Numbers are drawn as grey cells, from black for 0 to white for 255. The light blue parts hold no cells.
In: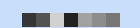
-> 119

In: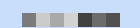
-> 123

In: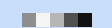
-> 142

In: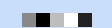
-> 137

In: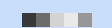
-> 151

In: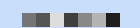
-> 117

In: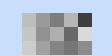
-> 154

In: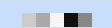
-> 170

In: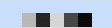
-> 71
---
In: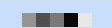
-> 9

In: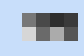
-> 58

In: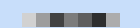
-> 124

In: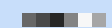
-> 131

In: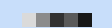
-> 90

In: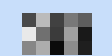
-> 120

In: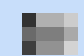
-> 204
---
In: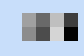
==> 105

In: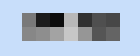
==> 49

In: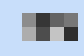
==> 54

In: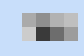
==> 143

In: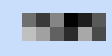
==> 3

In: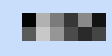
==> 55
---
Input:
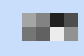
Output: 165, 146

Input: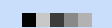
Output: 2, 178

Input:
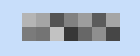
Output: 181, 70

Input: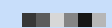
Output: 55, 182

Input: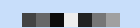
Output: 67, 160

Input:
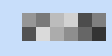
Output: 150, 51

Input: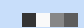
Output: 52, 93

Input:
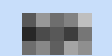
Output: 88, 143

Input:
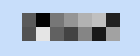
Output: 90, 162
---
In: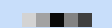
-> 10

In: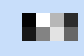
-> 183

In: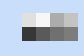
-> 172

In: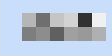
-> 197

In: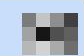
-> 142

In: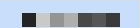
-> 148

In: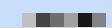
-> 109

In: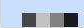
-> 129

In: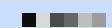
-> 76

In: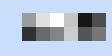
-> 254
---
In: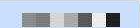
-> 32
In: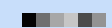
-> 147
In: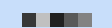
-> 130
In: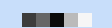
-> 246
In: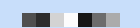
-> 171
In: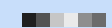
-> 107
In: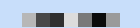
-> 154
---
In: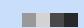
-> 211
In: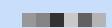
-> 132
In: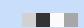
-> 52
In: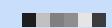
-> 193
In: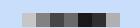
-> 129
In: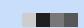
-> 31
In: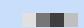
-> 118
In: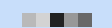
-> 211
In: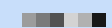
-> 122
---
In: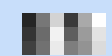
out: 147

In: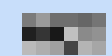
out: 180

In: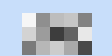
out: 169

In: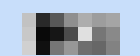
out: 103

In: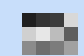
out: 124

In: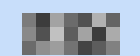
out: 93

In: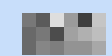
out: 147
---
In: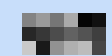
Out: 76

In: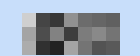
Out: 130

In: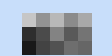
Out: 131

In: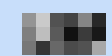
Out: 90

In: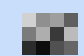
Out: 57

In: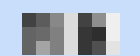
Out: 128

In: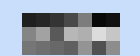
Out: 89
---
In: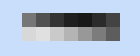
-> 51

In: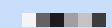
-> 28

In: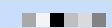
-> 0

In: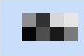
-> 215

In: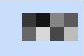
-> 133

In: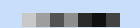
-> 83
